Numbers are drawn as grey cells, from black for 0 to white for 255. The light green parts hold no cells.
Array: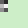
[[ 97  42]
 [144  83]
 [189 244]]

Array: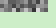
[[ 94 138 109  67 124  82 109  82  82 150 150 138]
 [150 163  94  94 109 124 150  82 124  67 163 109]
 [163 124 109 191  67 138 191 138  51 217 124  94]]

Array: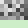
[[ 78 199  78 122 138  78  93]
 [153 153 169 169 122 185  65]
 [169 213  65 169 228  93 109]
 [185 199 228 199  65 169  93]
 [228 138 138 213 153 199 122]]

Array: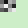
[[ 92  65 191 232]
 [104  20 175 148]
 [161 244 132  35]]

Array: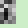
[[ 68 150 110 138]
 [ 84 217 162 177]
 [ 97  13 125 177]
 [110  25 162 125]
 [189  68  52 138]
 [205  37 150 205]]

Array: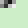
[[130  51 194 239]
 [180  89  21 154]]

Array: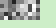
[[ 90 159 106 122 173 230 214  76 254 159]
 [106 242  50 122 159 122 201 106 146  90]
 [134  50  90 201  64 187 146 242 187 146]
 [159 159 106  35 134 134 187 214 201  64]
 [173 173 122 106 187 201 214  76 242  76]]
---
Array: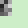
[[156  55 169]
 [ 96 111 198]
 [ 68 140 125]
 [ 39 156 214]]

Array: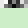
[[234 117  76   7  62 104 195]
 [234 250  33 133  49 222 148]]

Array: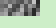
[[109  95 179  81  69 152  81 152 124  54]
 [124 139 109 124  95  81 139  95 193  41]
 [124 152  95  69 109 179  81 124  41  95]
 [152 167  69 139 167 152  54 109  41 167]]

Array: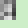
[[183 101 157  57]
 [157 113 144 101]
 [144 170 198  88]
 [144 183 212  72]
 [128 212 227 113]]

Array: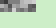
[[ 86  60 128 128 128 179 193 193 206]
 [113 141 113 206 128 113 141  98 113]
 [179 153  86 166 153 179 179  98  86]]

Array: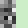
[[131  20 208  46]
 [ 89  46  61 236]
 [181  75  75 193]
 [105 105 156  61]
 [117 117  89 131]
 [144 131 105 144]
 [181 144  89 193]]
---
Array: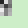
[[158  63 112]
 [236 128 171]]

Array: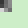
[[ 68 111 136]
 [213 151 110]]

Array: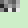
[[ 36 128 163]
 [136  48 230]]

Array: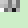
[[190 179 127]
 [252 106 164]]

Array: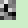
[[213  10 123]
 [ 96   6 211]]

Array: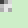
[[193 229 232]
 [175 231 169]]

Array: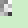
[[136 236 185]
 [159 224 240]]
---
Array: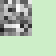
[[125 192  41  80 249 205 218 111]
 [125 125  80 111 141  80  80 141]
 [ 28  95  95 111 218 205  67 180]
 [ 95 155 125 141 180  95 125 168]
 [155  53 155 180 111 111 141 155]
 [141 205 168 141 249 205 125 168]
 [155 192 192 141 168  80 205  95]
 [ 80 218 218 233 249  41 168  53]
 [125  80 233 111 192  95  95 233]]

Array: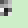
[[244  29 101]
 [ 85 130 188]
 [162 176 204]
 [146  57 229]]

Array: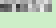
[[ 66  80  96 206  51 137 112 222 164 178 222 152 125]
 [112  96 112 206  96 137 125 193 178 152 235 152 125]
 [193 164 178 164 193 164 164 193 137 206 193 222 178]]

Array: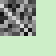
[[218  78  16  78  32 177 108 121 108]
 [163 163  32  94 108 218  62 177 133]
 [149 133  78  62 121 108 177  62  78]
 [ 94  62  94 133 149  48 203  16 133]
 [108 203 108  32 163 177  62 163  62]
 [121 163 121  78  78 177  16 203  78]
 [ 32 177 133 121 218 121 149  94 149]
 [ 48  48 149 203 149  48 149  48 191]
 [ 16 133 218  78 133  32  94 108  48]]

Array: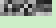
[[201 131  46 131 144 144  87 173 173  46  46  32  32]
 [173  32 115  32  60 189  32 173 103 103  87  60  72]
 [131 115 157 115 157 157  46  87 131 201 189 173 189]
 [173  72 201  72  87  46 201  18 131  72  87 115 103]]

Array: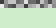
[[235 138  93  77 179 179  61 167 179 209  93 152 209 138]
 [ 61 152 195 195 107 123 223 107 107  77 195 138  77 152]]

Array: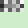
[[ 95 230  95 202 108 230]
 [ 81 230 122 202 108 246]
 [ 41 137 137 151 190  69]]
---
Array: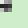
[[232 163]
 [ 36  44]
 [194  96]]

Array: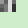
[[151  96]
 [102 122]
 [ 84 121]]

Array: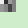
[[236  47]
 [151 132]
 [151 132]]

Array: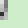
[[222 124]
 [196 119]
 [184 147]]

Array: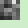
[[135  76]
 [ 96  43]
 [ 96 138]]

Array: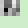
[[197 105]
 [204  96]
 [194   5]]
